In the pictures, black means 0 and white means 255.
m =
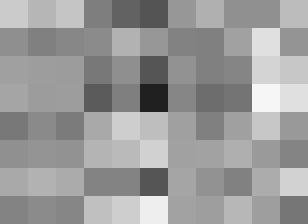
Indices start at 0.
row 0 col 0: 203
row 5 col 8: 175
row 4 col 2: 123
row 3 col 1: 156
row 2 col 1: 157
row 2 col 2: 156
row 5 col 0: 144
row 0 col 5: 84
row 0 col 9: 144
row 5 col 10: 132
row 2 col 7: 128
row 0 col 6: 151
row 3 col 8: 116
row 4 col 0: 120
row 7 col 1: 139
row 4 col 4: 206
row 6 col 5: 85
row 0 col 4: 98
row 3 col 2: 157
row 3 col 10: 224
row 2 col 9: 212
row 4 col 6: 160
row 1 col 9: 224
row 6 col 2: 171
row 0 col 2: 197
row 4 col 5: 190

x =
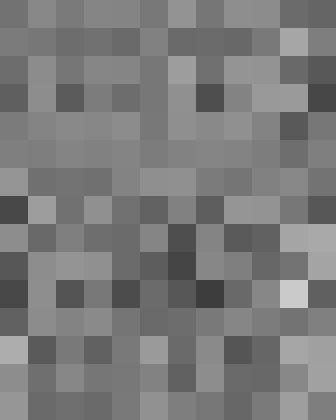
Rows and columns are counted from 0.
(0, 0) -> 114
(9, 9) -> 103
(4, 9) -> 131
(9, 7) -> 135
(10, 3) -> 120
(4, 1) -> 132
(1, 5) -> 129
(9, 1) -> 141
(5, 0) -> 127
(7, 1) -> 157
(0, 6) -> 147
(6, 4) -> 131
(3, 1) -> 141
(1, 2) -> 109
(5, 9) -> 125
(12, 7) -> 138
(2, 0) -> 109
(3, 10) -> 154
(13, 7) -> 141
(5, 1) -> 126
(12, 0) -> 173
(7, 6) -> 129
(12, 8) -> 85
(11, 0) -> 97
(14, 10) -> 158
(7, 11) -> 87
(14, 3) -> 106
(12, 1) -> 90
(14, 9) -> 122
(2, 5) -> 119
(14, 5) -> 145
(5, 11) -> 127
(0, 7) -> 118
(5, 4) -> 132
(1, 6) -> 106
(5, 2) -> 132
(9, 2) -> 148

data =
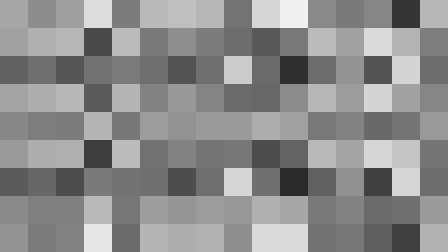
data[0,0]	166
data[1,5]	121
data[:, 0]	[166, 160, 98, 163, 135, 153, 91, 137, 147]
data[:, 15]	[183, 126, 109, 134, 153, 117, 109, 155, 177]
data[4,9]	174
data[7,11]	121
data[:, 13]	[134, 218, 83, 212, 105, 213, 65, 107, 95]
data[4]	[135, 125, 124, 181, 119, 156, 146, 154, 155, 174, 161, 120, 131, 105, 116, 153]
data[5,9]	76
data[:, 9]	[214, 88, 106, 104, 174, 76, 112, 176, 218]
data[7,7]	156
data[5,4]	187
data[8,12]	119
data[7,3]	184
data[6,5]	112
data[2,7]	111
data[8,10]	218
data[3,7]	132
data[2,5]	111
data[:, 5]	[185, 121, 111, 130, 156, 113, 112, 157, 181]
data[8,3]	230
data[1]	[160, 176, 182, 73, 187, 121, 143, 124, 109, 88, 120, 187, 161, 218, 179, 126]
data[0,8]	115
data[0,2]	158
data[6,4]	114
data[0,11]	137

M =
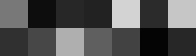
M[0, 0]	120
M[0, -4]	34
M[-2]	[120, 13, 39, 34, 211, 43, 198]
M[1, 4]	66
